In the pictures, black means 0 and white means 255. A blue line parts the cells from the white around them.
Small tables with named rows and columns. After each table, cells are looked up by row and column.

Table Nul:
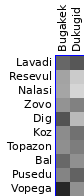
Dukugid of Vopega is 145
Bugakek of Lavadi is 103
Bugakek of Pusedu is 132
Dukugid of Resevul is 203
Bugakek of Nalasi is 165
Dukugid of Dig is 186
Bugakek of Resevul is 163
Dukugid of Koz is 113
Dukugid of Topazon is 125
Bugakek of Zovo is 147
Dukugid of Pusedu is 98
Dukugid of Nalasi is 213
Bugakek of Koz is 140

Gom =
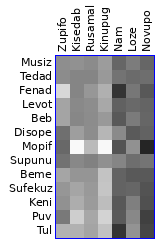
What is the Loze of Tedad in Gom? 107
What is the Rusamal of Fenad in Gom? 151
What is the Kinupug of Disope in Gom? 182
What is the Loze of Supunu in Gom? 110
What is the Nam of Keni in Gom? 88
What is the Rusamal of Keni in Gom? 155
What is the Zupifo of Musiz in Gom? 142
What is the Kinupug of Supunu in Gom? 144
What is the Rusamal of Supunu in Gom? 129
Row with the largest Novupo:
Supunu

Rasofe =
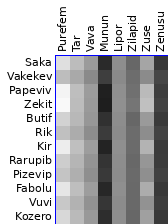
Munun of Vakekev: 62
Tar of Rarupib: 181
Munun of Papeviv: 32
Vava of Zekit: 154
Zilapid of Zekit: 117
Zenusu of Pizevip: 65
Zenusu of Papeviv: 62
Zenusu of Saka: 56
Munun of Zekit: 30
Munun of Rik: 59
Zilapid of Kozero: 103
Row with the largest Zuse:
Zekit

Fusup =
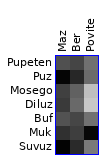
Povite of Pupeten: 112
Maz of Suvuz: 3
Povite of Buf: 113
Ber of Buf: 70
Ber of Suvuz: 42
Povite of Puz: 107
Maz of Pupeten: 80
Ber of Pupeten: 69
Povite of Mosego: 191
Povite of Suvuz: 122
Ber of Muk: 62
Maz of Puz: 5
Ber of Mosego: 97
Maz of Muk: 48
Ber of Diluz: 105
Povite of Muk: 7

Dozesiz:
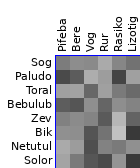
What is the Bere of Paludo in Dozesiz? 92
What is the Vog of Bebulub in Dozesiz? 143
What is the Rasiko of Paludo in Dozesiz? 68
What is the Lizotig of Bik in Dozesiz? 57
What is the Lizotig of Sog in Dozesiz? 114
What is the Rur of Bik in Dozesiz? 115
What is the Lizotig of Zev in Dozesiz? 99
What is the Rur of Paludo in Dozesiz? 157
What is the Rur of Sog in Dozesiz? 170
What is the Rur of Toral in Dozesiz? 160

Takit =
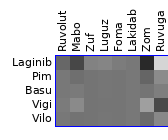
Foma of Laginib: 124
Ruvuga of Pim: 139
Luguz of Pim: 118
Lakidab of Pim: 120
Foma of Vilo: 117
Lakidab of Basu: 120
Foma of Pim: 117
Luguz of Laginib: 133
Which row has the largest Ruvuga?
Laginib

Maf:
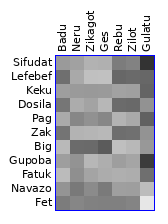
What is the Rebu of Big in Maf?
191
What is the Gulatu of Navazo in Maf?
188
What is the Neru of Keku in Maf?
154
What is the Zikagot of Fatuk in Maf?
164
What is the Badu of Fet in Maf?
124
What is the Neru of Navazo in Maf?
121
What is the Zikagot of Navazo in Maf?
139
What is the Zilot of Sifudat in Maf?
130
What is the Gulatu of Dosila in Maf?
146
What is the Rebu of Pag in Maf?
179

